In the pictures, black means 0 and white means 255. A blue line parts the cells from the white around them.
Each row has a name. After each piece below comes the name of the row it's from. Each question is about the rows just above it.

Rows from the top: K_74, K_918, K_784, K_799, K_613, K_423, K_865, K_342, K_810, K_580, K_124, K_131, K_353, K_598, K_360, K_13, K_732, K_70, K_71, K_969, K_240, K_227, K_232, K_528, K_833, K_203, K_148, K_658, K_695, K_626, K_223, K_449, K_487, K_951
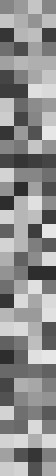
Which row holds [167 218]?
K_227
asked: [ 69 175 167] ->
K_658
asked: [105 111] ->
K_148
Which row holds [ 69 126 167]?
K_423
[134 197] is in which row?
K_810
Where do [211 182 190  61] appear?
K_13

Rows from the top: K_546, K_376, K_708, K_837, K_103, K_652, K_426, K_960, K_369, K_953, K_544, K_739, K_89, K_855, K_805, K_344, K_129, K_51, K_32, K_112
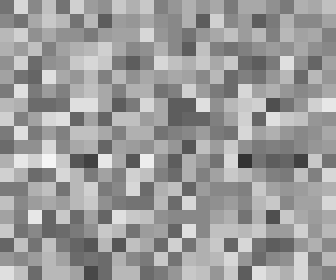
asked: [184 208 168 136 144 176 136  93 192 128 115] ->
K_837
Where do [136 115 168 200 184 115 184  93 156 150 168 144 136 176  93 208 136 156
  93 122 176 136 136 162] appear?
K_376

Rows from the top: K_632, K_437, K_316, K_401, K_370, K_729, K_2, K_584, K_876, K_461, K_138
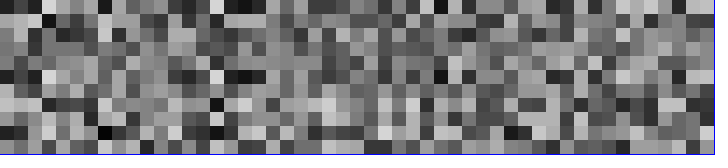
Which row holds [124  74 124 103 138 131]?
K_437
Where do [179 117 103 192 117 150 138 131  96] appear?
K_316
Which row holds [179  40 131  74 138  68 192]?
K_138
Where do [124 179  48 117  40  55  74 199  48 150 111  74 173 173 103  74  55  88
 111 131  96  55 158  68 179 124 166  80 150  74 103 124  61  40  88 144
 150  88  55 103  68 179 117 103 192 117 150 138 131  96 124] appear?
K_316
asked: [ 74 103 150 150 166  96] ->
K_2
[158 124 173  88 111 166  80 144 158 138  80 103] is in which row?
K_2

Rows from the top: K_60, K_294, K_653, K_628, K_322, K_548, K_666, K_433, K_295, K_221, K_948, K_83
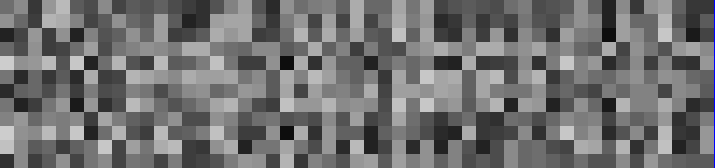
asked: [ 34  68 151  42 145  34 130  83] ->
K_948
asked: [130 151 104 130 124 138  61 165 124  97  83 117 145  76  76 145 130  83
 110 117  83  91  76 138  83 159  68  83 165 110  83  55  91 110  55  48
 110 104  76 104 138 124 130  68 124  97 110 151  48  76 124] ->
K_295
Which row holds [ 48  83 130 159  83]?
K_60

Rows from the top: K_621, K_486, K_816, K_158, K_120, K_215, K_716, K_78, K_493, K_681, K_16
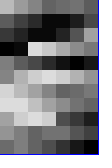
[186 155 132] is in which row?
K_621
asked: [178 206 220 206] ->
K_215
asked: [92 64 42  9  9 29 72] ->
K_486

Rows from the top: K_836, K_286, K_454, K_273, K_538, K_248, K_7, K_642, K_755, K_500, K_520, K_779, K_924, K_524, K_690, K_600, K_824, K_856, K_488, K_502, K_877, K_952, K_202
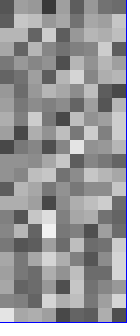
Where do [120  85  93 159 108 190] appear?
K_856
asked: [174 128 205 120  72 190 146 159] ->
K_755

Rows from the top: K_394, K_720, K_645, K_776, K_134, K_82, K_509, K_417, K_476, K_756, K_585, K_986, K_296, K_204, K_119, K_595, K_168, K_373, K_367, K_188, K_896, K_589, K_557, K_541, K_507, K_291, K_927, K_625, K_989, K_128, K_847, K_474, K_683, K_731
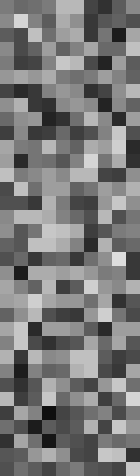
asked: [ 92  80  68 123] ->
K_474
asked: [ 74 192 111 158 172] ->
K_645
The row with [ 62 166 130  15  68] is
K_128
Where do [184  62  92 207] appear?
K_896
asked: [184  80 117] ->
K_595
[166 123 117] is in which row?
K_585

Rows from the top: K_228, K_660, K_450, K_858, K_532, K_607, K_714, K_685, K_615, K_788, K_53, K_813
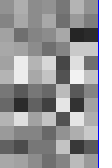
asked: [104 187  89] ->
K_714
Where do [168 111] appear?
K_660
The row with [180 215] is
K_532
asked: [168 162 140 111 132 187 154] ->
K_813

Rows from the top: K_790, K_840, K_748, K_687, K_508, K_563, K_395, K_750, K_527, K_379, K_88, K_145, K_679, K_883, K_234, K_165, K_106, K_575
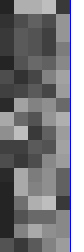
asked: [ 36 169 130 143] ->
K_883
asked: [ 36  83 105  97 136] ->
K_508

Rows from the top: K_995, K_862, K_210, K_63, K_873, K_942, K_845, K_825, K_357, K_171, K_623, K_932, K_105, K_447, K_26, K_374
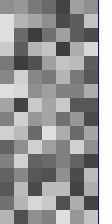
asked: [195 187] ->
K_873
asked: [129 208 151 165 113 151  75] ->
K_357
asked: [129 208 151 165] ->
K_357

